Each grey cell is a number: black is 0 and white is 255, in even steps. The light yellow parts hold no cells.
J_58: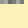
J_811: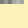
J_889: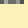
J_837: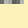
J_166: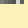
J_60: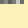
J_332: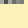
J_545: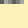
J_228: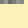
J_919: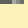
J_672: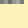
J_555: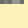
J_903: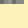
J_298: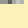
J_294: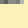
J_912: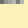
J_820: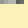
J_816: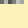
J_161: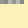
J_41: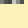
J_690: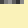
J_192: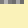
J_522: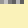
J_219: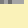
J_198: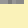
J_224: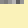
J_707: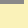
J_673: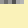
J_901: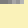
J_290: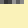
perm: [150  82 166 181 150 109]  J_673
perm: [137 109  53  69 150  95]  J_290
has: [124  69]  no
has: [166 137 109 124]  no
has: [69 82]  no
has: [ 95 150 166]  no
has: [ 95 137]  yes

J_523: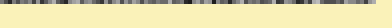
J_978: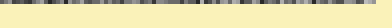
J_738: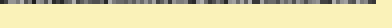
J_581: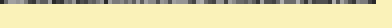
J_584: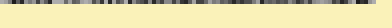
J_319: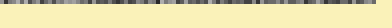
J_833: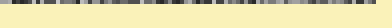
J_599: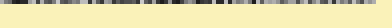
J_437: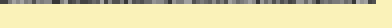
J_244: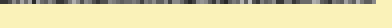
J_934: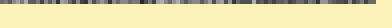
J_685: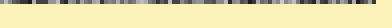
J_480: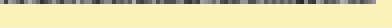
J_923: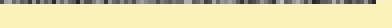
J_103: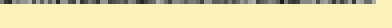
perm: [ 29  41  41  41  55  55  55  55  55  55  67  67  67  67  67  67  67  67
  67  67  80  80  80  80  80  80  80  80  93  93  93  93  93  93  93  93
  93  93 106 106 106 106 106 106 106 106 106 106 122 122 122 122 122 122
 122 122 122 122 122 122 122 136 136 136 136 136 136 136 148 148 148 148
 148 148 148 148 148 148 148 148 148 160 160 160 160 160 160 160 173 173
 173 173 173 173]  J_103
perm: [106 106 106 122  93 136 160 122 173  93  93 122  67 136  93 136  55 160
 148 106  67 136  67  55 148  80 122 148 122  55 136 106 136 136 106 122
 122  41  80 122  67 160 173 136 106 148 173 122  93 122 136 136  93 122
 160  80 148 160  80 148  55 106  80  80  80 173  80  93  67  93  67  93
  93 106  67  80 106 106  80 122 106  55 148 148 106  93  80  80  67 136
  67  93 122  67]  J_934
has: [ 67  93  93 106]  yes
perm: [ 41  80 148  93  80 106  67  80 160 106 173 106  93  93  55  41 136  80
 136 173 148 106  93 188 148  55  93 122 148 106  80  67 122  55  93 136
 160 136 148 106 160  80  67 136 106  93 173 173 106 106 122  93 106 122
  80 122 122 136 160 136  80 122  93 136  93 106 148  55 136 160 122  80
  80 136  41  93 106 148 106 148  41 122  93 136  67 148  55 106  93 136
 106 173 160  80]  J_923
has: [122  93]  yes
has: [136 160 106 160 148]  yes
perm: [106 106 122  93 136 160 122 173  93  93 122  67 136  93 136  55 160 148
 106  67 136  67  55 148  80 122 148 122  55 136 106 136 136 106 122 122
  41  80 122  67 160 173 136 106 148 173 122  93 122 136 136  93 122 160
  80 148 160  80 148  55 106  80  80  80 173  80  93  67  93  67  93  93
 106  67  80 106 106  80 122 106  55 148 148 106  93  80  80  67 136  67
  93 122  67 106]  J_934

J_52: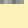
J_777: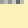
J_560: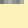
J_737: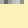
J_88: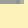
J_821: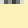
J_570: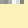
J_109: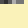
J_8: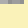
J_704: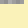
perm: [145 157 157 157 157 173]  J_88
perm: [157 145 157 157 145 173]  J_704
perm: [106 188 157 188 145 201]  J_777
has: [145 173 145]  no
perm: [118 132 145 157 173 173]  J_560
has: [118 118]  yes
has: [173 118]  yes

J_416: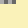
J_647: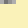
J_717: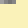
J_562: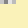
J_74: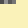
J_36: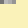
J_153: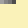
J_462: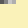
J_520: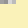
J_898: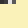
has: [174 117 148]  yes
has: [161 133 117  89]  no
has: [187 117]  no
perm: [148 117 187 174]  J_36

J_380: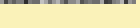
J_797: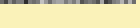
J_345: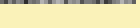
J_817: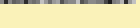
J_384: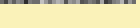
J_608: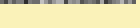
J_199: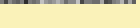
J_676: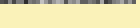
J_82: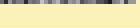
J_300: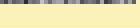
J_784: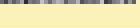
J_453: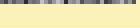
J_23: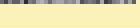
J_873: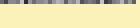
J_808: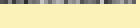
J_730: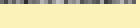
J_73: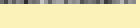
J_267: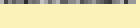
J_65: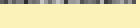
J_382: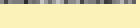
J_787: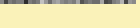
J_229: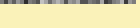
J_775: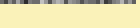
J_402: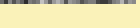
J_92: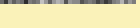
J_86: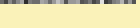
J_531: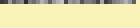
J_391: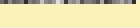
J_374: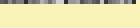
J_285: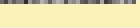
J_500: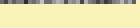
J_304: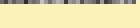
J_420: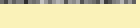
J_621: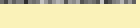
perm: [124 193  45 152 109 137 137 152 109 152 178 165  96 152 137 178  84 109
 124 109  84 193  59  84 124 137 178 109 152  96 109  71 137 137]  J_873
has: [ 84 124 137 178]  yes

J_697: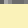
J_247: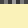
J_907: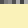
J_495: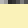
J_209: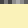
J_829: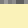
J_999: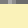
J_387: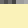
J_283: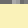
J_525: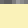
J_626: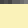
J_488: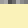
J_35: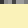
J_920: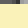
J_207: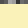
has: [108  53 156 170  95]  no
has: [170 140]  yes
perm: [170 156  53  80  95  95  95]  J_920
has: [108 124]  yes

